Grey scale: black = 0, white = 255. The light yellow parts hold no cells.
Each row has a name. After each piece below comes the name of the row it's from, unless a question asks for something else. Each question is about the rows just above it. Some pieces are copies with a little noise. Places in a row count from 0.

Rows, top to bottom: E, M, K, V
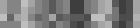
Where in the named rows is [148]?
M, 4
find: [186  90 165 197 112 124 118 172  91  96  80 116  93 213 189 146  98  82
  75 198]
K

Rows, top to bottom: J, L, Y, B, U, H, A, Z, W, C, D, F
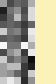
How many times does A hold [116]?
2
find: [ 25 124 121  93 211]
L

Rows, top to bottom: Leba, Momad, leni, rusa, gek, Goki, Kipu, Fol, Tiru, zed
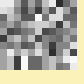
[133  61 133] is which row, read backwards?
Kipu
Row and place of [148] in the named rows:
Kipu, 2
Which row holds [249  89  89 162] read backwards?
leni
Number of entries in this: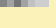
7
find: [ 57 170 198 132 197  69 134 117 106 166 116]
Goki
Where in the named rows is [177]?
rusa, 7

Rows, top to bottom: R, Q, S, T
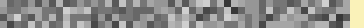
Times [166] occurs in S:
5
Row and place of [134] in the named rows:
Q, 45

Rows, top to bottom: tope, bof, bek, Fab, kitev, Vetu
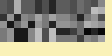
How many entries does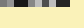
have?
10
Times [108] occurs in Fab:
2

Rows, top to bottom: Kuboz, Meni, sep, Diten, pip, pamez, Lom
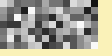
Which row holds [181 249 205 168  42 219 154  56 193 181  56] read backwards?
Diten
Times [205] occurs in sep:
2
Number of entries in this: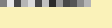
13
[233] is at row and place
pamez, 1

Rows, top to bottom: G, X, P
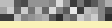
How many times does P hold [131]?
3
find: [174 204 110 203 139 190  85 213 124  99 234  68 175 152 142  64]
X
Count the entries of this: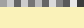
12
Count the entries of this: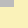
2

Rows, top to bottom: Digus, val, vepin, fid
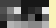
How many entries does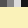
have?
4
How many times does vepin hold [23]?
0
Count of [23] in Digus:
4
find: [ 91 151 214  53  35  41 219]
val
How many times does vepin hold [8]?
1
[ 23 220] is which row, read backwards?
val
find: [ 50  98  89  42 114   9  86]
vepin

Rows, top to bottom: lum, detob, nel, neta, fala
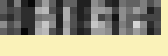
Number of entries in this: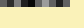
10
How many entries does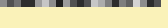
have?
23
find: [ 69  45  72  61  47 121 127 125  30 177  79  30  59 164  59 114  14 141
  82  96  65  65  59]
nel
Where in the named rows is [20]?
nel, 16
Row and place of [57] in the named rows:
detob, 12
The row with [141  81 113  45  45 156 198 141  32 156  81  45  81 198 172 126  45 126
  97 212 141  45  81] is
neta
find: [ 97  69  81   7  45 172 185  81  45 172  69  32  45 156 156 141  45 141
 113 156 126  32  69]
fala

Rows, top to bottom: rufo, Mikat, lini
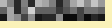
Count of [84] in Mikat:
1
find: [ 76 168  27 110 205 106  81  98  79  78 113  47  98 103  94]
Mikat
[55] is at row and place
Mikat, 8
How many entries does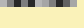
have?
11

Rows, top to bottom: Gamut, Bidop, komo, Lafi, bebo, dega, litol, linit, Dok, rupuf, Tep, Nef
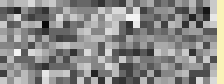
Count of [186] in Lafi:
6
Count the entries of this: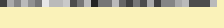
31
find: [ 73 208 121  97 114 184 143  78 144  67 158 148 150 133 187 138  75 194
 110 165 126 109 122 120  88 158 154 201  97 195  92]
Dok
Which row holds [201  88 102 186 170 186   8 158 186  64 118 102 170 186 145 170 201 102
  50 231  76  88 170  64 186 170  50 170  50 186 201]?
Lafi
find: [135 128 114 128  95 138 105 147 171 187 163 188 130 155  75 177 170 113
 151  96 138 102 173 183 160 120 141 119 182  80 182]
litol
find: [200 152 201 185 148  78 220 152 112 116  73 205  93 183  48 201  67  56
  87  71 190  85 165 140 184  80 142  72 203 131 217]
Nef

